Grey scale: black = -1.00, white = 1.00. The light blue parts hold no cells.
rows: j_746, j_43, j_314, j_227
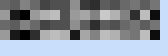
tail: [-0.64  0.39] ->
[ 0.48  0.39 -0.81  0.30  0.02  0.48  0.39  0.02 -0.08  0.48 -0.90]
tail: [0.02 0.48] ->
[ 0.39  0.02 -0.08  0.48 -0.90]

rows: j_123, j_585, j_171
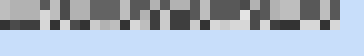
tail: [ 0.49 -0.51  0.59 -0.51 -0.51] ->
[ 0.59 -0.60  0.69  0.59  0.69  0.69 -0.41  0.69 -0.51 -0.60 -0.60  0.69
  0.69 -0.60  0.69]
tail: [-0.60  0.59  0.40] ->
[ 0.49 -0.60  0.69  0.49 -0.51  0.59 -0.51 -0.51  0.59 -0.60  0.69  0.59
  0.69  0.69 -0.41  0.69 -0.51 -0.60 -0.60  0.69  0.69 -0.60  0.69]
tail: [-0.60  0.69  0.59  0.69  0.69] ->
[-0.41  0.69 -0.51 -0.60 -0.60  0.69  0.69 -0.60  0.69]

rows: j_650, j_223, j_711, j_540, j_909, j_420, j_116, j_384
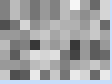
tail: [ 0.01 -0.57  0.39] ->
[ 0.20  0.39 -0.57  0.20 -0.28  0.20]
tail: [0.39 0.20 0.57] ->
[-0.18]
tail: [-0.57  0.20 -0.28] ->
[0.20]

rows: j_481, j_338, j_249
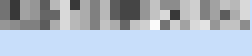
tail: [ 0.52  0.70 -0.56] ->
[ 0.52  0.62  0.00  0.27 -0.28  0.35  0.70]
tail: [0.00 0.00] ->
[-0.28  0.35  0.70  0.44  0.35  0.00  0.52  0.35 -0.20  0.52  0.62  0.96
 -0.10  0.62  0.27  0.70  0.78  0.18  0.52  0.52  0.10]
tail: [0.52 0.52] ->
[0.10]
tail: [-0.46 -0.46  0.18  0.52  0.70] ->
[-0.56  0.52  0.62  0.00  0.27 -0.28  0.35  0.70]
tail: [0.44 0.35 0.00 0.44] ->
[-0.28 -0.46 -0.46  0.18  0.52  0.70 -0.56  0.52  0.62  0.00  0.27 -0.28
  0.35  0.70]
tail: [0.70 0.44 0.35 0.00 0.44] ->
[-0.28 -0.46 -0.46  0.18  0.52  0.70 -0.56  0.52  0.62  0.00  0.27 -0.28
  0.35  0.70]

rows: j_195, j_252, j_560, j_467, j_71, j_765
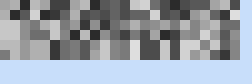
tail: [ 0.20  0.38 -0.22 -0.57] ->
[0.74]
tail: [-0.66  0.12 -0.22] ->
[-0.49 -0.04 -0.40  0.29 -0.66 -0.49  0.12  0.04  0.65  0.20 -0.31  0.12]
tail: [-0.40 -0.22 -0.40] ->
[-0.22 -0.22  0.65 -0.40 -0.31 -0.57  0.20  0.38 -0.22 -0.57  0.74]
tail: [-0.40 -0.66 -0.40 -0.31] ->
[-0.31  0.29  0.46 -0.40]
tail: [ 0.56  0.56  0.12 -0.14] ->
[-0.14  0.56  0.04 -0.66  0.46 -0.66  0.12 -0.22 -0.49 -0.04 -0.40  0.29
 -0.66 -0.49  0.12  0.04  0.65  0.20 -0.31  0.12]

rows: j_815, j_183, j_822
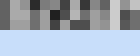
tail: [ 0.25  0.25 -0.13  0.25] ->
[-0.48  0.25 -0.39 -0.39  0.25  0.15  0.60 -0.31 -0.13]
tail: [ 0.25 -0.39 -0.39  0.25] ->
[ 0.15  0.60 -0.31 -0.13]
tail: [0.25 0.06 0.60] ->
[-0.39 -0.13]
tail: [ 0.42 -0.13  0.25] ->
[ 0.06  0.60 -0.39 -0.13]
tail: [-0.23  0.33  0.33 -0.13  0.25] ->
[-0.75 -0.39  0.42 -0.13  0.25  0.06  0.60 -0.39 -0.13]
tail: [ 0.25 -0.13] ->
[ 0.25 -0.48  0.25 -0.39 -0.39  0.25  0.15  0.60 -0.31 -0.13]
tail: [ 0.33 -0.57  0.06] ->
[-0.23  0.60  0.15  0.52]

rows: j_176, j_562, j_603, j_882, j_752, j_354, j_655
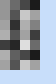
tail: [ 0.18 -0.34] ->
[0.57 0.27]
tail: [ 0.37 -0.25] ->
[-0.44 -0.79]
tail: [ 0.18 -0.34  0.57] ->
[0.27]

